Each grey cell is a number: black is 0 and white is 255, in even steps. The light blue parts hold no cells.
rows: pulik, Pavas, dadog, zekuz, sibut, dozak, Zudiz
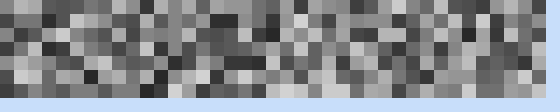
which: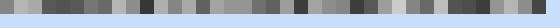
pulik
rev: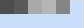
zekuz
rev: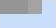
pulik
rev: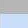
dadog

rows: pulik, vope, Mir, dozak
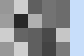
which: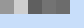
pulik
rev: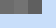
pulik
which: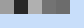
vope
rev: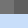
pulik

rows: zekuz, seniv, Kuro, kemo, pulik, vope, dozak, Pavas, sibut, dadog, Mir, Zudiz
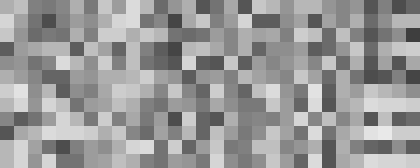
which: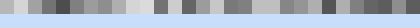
Mir
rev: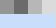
zekuz
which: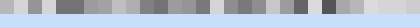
Zudiz
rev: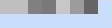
Mir

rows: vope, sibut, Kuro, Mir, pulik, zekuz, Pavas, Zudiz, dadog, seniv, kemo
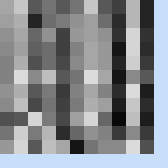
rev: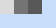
zekuz
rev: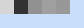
Kuro
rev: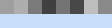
Zudiz
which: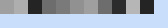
sibut
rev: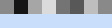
zekuz
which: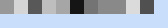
kemo

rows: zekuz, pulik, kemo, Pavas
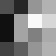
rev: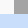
pulik
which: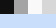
pulik
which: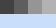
Pavas
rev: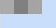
kemo

